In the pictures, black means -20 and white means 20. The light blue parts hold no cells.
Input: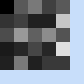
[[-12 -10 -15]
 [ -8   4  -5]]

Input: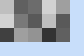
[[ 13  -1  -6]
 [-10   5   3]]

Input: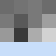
[[ -1  -6  -1]
 [  4 -11   7]]

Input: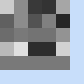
[[-5  2 -7]
 [-3 -1 -2]]

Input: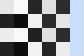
[[-15 -18  18]
 [ 17  19 -15]]

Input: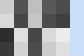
[[ 14  -9  11]
 [-13  15  -9]]

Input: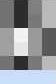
[[ -2 -13  -1]
 [  5  18   4]]

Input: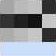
[[-12 -15 -17]
 [  7   9  11]]
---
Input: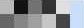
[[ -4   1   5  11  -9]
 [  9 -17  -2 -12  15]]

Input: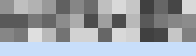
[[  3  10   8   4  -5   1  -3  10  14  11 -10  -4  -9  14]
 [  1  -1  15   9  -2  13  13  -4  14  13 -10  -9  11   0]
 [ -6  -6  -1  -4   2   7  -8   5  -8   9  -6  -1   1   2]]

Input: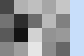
[[ -9   8  10   6  11]
 [  1   5  16   2  -4]
 [ -2 -13  -3   9   0]
 [ -6 -17  13   3   4]]

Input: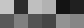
[[ -6   0  -7  -9   3   1]
 [ 11 -13  10   8 -17 -15]]

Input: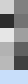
[[ 16   5]
 [ 13   0]
 [-13  -2]
 [  8  -5]
 [  9 -10]]

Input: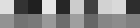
[[  3  -2  -1   4  -3   5  -4   1   2   0]
 [ 15 -12 -15  16 -14  12 -10  13  14 -13]]

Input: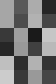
[[-11   5 -16  11]
 [-14   4 -10   9]
 [  6  -6   7 -14]
 [  6  -8   8  -9]
 [ 12 -11   4  -9]
 [ 10 -13   8 -12]]

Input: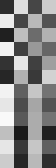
[[-12  16 -10   5]
 [-13  15  -9  12]
 [-15  10  -3   8]
 [-14   8 -11  13]
 [ 18  -5  11  -2]
 [ 19  -6   7  -2]
 [ 16  -8   6  -7]
 [ 17  -9   9  -7]
 [ 18 -10   4  -4]
 [ 16 -11  11  -5]
 [ 12 -14   9 -13]
 [ 10 -16   7 -15]]

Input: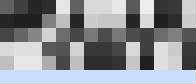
[[ 10  16  16   7  -9  10 -13 -13 -12  11 -15  15  13 -12]
 [ 14  15  15  -6  -7  13 -11 -11  -9  14 -10  15  12 -11]
 [ -9  -4   1  13  -3  -9  -1  -8  -1  -8 -10  -3   0  -7]
 [ -5 -10 -14 -13  16  -5  14  14  16  -6  17 -12 -11  13]
 [-14 -15 -15   0  10 -14  12  11  11 -14  14 -15 -13  12]]
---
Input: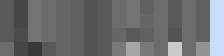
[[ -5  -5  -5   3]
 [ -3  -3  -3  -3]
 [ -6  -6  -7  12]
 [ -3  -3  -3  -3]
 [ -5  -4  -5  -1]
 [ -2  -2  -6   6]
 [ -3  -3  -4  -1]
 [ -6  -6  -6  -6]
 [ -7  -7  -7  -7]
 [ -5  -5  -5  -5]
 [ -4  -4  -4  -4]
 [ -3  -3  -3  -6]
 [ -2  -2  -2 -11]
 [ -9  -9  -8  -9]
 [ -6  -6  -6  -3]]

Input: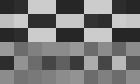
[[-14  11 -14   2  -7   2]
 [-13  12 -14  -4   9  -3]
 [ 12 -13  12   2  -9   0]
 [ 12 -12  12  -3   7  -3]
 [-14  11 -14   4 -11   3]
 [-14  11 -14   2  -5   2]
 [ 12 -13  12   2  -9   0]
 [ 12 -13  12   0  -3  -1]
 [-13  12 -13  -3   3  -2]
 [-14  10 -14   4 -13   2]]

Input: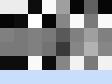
[[-19  19   0   1  18]
 [ -5  -1   5   8  -1]
 [-19  19   0   1  18]
 [  5   1  -6 -11   1]
 [ 19 -19  -1  -2 -18]
 [-18  20   0   0  19]
 [ 17 -18  -1  -1 -18]
 [ 17 -19   0  -1 -18]]

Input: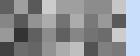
[[ 11  -6  12  -1]
 [  2   4  -3   0]
 [  2  -1  -2  -7]
 [  5   7   1  10]
 [  5  -2  -5   7]
 [ 12   7   2   3]
 [ -6   3  -5  -4]
 [  5  -6 -12  -3]
 [ -5   1   4 -10]]

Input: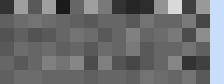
[[  4  -9   2  -5 -10  -6]
 [-10  -1  -8  -2 -12  -2]
 [ 14  -4  -1  -4   1  -4]
 [  3  -4  -3  -4  -4  -3]
 [-13  -2  -4  -6  -6  -2]
 [-14  -6   0  -1  -9  -5]
 [-12  -4  -4  -4  -7  -4]
 [ -1  -4  -6  -3   0  -4]
 [  5  -6  -3  -6  -8  -5]
 [ -4  -5  -2  -4   1  -4]
 [-16  -4  -4  -5  -2  -4]
 [  5  -3  -6  -3   0  -4]
 [ -6  -2  -7  -4  -4  -3]
 [  5  -3  -5  -3  -6  -3]
 [-12  -5  -7  -6  -4  -5]]

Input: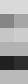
[[ 14   6  12   8 -13   9]
 [ 14   1  11   8 -15   9]]

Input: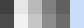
[[ -5  -3]
 [  0   2]
 [  9  11]
 [ 16  18]
 [-10  -8]]
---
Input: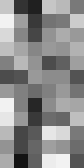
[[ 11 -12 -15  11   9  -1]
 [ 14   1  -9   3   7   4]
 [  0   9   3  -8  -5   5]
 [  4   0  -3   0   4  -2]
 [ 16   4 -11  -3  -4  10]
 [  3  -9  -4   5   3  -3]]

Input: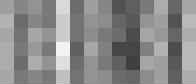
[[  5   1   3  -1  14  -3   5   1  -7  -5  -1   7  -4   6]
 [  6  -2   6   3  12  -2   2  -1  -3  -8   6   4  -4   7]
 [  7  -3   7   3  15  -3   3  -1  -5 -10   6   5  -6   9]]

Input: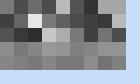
[[ -1  -8  -3  -8   9  -7 -12   6   6]
 [ -7 -11 -13  11   7  -1 -10  -2  -8]
 [  1   0  -1   1  -1  -1   2  -2   0]]

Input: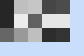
[[-14  10  11  -9  -8]
 [ -4   4  10 -13 -12]]

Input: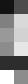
[[-17  -8]
 [  4  13]
 [-13 -13]]

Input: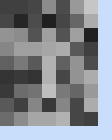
[[-10 -10  -9   2  -8   4  11]
 [  3   2  -7   5  -7   5 -15]
 [ -5  -1  -6   8  -5   3  -8]
 [-11  -3  -2  10  -1  -4   4]
 [ -3   2   6   6   8  -9 -10]]

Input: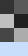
[[-12  -6]
 [ -9   7]]
